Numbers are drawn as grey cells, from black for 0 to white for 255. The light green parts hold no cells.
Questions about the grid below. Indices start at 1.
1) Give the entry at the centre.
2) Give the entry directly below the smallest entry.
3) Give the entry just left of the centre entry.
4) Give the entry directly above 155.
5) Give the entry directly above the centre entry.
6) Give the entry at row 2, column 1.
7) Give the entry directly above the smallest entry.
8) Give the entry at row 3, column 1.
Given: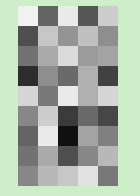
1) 234
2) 79
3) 120
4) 192
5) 106
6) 79
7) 59
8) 114

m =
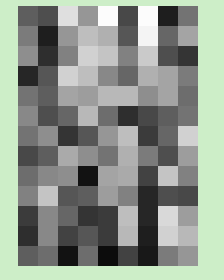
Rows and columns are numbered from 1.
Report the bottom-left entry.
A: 94
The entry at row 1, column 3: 223
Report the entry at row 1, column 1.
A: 94
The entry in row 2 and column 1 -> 123
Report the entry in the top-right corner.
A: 115
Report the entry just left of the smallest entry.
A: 109
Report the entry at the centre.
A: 150
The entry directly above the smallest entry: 59
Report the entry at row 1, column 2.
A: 78
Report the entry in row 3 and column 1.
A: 142
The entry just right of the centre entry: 190
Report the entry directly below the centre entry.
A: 115
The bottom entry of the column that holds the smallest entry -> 12
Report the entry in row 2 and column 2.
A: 30
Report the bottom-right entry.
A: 150
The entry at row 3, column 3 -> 129
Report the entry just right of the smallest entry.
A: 66
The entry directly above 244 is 252

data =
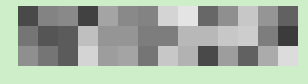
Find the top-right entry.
97
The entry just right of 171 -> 220
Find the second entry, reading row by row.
131
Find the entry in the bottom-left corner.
143
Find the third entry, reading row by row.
137
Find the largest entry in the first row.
228
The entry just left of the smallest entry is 125
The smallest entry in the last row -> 73
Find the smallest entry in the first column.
73
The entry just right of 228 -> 103
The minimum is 59
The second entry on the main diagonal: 85
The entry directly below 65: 191

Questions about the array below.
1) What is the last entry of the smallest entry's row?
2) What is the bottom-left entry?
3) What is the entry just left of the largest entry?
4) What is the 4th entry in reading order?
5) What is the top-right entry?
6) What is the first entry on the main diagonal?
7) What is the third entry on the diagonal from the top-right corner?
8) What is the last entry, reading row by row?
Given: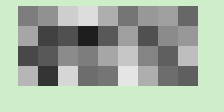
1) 152
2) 182
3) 117
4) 221
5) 103
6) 125
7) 132
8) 95

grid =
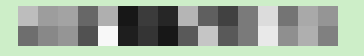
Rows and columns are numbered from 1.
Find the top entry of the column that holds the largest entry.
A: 175
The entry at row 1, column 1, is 189
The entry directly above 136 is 157
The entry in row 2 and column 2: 136
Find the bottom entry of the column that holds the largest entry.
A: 248
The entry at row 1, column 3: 163
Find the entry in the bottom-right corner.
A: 128
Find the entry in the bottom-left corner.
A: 110
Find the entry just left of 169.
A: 116

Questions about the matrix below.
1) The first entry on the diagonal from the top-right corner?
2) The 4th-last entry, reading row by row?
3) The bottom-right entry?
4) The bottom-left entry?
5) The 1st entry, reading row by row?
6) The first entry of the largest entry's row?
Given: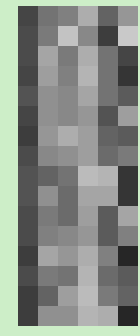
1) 150
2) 144
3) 38
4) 61
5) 69
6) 75

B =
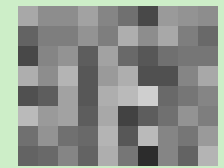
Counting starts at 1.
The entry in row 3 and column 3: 147
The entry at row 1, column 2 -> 141
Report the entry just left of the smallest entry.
118
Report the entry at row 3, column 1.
72
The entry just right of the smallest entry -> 133
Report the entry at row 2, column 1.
99
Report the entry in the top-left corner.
168
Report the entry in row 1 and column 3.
141
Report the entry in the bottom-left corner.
99
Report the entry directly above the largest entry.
80
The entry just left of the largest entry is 186
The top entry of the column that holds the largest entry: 72
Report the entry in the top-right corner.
141
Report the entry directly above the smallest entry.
186
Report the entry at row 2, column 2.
126

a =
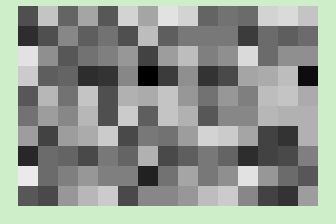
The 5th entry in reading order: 87
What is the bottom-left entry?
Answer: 87
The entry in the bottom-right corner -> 157
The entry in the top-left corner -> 79
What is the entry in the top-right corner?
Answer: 196
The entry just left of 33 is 127
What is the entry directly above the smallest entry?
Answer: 66
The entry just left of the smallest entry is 135
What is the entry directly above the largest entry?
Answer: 39
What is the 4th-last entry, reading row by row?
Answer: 135
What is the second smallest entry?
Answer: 13
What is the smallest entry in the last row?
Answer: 51
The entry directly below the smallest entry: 171
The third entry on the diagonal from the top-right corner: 107
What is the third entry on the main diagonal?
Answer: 87
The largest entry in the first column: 234
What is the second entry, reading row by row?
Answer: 196
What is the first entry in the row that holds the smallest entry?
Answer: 203
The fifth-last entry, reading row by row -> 203
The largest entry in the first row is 226
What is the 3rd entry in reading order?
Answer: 100
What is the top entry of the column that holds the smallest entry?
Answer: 165

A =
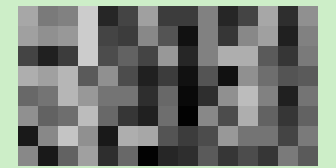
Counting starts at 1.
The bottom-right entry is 90
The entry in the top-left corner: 167
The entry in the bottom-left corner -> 136
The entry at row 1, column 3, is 129
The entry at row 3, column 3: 60
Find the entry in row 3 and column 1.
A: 68
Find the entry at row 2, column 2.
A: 144
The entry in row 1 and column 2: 122
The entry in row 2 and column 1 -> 160
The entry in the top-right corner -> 144

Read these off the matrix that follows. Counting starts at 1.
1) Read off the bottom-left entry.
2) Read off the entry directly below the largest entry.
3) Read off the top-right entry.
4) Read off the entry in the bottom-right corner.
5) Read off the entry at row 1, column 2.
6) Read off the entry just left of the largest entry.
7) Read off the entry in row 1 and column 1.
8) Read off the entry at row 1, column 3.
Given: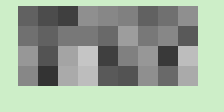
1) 135
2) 189
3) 143
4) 170
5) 76
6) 164
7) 97
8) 63

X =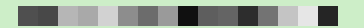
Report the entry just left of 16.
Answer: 154
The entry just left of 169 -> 182
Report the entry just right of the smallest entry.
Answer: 94

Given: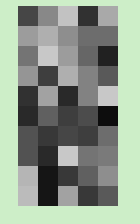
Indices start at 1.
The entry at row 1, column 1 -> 70
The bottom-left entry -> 187
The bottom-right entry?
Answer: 89
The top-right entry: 169
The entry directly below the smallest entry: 109
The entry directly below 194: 142
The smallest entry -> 13
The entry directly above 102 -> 109
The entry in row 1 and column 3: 194
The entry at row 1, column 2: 136
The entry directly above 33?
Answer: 109

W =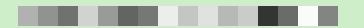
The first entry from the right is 132
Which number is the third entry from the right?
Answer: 107
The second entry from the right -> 251
